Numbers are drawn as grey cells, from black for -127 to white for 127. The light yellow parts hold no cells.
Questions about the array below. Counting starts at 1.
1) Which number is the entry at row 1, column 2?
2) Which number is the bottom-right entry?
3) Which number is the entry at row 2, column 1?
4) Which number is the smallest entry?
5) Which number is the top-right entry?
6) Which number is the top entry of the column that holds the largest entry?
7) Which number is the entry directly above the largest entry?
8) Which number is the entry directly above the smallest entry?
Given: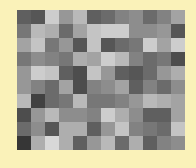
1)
-41
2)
13
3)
-8
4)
-73
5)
35
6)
77
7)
-41
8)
-20

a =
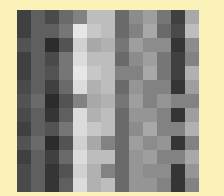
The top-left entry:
-63
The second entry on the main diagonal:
-32
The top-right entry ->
40
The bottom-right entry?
2
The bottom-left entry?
-53
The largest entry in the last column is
61
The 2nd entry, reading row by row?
-32
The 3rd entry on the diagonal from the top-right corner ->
12
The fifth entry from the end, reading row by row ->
21
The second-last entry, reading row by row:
-74
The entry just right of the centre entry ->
-9
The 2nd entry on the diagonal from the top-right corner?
-53

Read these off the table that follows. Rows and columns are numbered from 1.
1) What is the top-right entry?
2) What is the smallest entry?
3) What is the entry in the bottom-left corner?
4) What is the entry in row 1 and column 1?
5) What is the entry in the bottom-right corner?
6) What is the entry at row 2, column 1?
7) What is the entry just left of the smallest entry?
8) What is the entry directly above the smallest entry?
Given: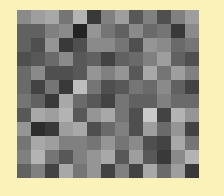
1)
30
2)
-92
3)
-30
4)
10
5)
-70
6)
-30
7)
10
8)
51

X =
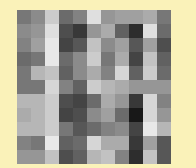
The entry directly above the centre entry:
43
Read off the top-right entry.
-8
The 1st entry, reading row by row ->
-8
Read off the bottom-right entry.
-40
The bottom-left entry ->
22
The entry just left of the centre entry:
-30
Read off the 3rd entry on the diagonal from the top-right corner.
-40
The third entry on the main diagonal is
104
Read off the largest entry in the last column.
54
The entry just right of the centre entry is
54
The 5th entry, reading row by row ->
2
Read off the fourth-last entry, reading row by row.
2
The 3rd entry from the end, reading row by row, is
-82
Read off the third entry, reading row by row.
76
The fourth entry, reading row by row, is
-20
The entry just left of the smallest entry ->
-20
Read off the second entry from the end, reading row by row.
66
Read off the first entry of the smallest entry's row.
43
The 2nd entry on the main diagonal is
22
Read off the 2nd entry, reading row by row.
11
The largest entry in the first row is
95
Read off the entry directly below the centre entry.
-20
